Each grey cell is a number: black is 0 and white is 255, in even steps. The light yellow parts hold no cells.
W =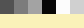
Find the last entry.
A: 208
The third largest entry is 163
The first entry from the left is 82

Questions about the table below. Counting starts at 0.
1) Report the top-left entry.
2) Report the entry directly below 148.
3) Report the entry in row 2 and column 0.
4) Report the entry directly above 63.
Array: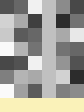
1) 82
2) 210
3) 201
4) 241

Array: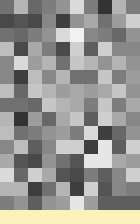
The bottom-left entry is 125
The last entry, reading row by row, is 94
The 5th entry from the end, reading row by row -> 230
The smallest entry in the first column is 73
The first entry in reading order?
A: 113
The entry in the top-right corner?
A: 125
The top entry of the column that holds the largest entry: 218
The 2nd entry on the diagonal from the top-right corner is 157
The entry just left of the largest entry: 218
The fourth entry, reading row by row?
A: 125
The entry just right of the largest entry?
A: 135
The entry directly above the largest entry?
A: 147
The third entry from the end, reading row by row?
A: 94
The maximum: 242
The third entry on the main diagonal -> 125
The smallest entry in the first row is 51
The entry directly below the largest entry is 207
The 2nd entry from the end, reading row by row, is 94

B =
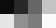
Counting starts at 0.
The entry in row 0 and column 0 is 11
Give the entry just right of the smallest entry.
40
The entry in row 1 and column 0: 229

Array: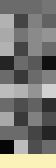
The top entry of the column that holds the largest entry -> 117
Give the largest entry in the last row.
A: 188
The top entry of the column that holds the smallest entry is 107
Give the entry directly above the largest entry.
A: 129
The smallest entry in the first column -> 6
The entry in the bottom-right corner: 107
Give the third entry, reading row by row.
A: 107
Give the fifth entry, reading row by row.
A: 178
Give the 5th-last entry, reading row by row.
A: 36
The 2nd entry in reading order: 107
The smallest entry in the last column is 16
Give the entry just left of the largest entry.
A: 148

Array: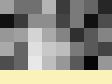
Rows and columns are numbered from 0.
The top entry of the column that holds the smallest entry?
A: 101
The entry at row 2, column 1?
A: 160
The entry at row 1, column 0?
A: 17
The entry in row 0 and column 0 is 160
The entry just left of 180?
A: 112
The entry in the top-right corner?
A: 38
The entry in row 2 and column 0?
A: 151
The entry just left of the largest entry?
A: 101
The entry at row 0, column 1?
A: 112
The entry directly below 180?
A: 141
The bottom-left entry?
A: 77
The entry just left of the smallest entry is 89

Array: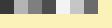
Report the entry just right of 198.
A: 107
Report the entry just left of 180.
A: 56
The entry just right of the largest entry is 198

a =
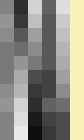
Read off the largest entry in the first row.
221
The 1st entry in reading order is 130
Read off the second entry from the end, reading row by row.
56
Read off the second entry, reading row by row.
45
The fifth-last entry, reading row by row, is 130
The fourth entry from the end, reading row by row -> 233
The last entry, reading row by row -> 76
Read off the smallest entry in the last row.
14
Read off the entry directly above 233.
221
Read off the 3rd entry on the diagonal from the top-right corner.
159
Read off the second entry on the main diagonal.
56

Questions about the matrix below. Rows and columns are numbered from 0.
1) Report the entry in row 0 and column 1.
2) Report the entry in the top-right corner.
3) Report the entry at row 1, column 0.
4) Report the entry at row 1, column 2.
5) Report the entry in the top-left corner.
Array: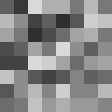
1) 56
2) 120
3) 185
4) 66
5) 96

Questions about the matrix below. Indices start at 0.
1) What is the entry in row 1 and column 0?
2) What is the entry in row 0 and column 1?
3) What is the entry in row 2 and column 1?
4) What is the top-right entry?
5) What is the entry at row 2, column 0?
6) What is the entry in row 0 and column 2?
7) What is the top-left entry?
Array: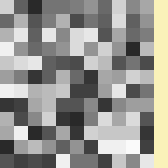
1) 105
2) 96
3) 231
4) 167
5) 178
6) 41
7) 209
